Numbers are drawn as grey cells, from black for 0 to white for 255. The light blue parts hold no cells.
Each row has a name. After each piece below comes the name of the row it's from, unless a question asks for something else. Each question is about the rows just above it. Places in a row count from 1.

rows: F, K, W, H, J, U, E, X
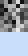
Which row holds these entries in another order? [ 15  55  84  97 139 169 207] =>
U
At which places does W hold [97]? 6
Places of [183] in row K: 3 4
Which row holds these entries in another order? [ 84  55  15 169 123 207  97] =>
W
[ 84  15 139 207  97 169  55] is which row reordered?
U
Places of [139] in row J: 2 4
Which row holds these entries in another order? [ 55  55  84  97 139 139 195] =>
J

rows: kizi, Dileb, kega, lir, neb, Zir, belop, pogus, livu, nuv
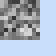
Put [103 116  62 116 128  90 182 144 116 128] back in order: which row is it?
kega
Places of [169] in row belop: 2
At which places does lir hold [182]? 3 4 6 9
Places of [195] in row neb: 1 7 8
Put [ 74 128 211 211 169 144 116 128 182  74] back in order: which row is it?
livu
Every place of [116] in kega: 2 7 9

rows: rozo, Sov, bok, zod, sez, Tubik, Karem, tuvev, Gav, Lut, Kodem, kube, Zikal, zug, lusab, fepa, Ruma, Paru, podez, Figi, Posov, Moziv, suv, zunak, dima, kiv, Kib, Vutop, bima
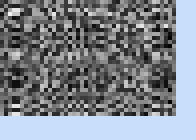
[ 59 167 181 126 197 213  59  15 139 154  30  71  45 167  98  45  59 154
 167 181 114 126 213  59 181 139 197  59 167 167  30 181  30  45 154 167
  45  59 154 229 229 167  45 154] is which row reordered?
bok
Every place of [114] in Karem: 31
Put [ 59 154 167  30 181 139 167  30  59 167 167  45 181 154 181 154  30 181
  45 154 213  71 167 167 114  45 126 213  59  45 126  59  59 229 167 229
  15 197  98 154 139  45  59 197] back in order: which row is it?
bok
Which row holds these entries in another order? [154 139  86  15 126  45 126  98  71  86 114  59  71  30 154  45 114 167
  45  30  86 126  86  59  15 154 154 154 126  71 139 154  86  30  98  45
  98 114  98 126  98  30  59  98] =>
dima
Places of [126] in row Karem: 4 43

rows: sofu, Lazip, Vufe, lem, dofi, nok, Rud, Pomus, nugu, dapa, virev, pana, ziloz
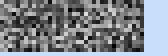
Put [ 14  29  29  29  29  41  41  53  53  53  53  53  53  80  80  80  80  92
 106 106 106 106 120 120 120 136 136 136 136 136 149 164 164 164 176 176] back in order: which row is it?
dofi
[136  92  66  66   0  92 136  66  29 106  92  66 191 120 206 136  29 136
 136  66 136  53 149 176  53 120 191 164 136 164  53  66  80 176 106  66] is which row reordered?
pana
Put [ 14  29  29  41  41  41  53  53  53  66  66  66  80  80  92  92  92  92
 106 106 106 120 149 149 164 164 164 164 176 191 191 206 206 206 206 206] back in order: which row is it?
dapa

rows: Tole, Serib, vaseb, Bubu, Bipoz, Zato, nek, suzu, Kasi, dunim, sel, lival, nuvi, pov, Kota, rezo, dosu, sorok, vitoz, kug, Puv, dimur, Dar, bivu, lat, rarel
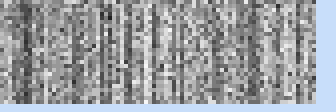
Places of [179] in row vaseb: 11 16 20 40 45 47 58 65 66 68
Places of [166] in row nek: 2 6 12 15 16 24 29 41 55 66 69 70
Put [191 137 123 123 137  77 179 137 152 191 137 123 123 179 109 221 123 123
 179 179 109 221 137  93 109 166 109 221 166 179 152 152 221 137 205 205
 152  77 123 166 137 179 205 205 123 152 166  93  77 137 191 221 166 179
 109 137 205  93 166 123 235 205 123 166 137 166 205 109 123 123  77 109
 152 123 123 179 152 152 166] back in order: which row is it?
Zato

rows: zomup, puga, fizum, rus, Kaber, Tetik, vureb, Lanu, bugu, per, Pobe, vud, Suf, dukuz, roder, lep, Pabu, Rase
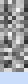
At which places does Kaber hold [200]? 1 3 5 6
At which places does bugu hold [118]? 4 7
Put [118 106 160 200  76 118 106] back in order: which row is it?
rus

